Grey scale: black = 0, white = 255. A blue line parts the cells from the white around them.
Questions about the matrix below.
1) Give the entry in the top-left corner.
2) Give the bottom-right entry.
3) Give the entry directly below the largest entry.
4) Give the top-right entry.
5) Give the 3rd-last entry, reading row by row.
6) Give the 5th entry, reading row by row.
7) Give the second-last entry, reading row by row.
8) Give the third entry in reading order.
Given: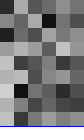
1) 44
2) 142
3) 178
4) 115
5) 156
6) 142
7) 127
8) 86

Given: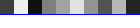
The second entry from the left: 239
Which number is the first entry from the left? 62
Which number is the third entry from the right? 83

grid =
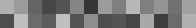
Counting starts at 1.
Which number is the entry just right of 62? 107
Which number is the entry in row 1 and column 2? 155
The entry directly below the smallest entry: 142
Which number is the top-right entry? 161
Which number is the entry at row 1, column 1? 176
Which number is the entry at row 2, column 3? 107
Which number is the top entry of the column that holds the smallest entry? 54
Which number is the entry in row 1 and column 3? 100

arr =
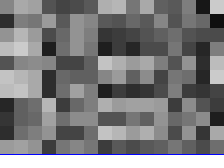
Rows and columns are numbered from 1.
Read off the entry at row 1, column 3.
161
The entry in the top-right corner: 203
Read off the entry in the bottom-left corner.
155
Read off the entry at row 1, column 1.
134
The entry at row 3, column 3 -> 155
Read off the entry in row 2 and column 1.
45
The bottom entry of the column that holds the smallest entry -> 110
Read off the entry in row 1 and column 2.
169
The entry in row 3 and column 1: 147
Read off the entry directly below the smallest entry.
75
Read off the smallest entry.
15
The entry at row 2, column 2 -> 126

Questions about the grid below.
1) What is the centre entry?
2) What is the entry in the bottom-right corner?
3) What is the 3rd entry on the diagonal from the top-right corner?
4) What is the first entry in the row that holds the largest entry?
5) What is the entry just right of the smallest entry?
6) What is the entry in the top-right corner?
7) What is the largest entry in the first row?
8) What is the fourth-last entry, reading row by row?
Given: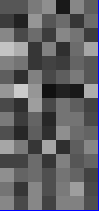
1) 73
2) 79
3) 135
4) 150
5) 33
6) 94
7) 143
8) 66

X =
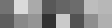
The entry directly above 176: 183
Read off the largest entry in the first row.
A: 218
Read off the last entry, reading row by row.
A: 176
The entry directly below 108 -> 82
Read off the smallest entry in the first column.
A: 94
